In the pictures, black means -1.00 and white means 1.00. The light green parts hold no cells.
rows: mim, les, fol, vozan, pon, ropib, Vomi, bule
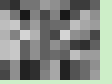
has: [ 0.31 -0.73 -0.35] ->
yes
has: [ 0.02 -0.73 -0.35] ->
no
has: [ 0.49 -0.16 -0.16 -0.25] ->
no
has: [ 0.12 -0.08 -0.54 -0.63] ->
yes
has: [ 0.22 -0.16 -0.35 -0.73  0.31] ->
no
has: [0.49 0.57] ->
yes
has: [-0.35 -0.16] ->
yes

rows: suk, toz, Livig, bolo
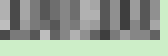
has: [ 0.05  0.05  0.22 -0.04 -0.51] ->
no
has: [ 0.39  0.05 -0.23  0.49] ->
no
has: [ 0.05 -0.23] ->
yes
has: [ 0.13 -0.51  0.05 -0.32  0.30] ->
yes
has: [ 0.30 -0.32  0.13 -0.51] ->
yes
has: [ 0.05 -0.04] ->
yes
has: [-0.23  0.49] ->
no

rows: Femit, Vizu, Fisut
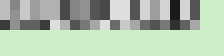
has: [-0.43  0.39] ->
no
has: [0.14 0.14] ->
no
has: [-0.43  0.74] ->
yes
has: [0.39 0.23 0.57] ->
no
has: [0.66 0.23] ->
yes
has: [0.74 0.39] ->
yes
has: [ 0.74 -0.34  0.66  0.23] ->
yes

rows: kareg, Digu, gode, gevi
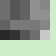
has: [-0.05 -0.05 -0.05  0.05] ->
yes
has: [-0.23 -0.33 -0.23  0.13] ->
no
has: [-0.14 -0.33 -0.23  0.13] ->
yes
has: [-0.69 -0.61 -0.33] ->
yes
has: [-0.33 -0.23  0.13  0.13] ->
yes
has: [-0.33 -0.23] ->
yes

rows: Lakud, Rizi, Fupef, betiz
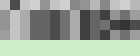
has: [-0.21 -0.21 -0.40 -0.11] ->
yes
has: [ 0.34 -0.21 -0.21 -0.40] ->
yes
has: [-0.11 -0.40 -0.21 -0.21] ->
no
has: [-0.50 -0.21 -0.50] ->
yes

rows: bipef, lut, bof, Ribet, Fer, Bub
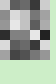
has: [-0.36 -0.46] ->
no
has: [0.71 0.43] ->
no
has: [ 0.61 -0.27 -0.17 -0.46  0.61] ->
no
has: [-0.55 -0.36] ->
no
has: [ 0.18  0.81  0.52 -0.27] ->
yes
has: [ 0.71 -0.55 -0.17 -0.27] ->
no

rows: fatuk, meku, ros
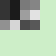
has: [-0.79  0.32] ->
no
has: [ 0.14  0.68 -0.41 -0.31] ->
yes
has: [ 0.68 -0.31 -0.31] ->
no

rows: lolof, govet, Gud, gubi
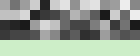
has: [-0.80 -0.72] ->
no
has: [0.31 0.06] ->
yes

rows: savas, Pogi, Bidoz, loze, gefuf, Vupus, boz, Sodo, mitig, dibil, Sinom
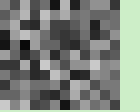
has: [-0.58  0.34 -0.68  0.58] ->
yes
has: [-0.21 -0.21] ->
yes
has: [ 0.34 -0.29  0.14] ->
yes
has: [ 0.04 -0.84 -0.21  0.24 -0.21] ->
no
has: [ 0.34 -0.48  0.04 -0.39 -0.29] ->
yes

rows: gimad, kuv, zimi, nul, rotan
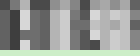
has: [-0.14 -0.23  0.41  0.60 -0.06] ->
yes
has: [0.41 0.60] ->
yes
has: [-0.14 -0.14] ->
yes

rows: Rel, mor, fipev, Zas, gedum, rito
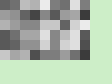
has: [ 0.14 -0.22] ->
yes
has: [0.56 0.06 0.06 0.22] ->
no
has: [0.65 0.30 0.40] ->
no
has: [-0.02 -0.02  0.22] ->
yes
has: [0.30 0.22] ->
no

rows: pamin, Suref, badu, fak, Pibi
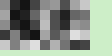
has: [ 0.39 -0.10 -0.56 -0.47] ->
yes
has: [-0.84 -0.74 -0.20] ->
yes

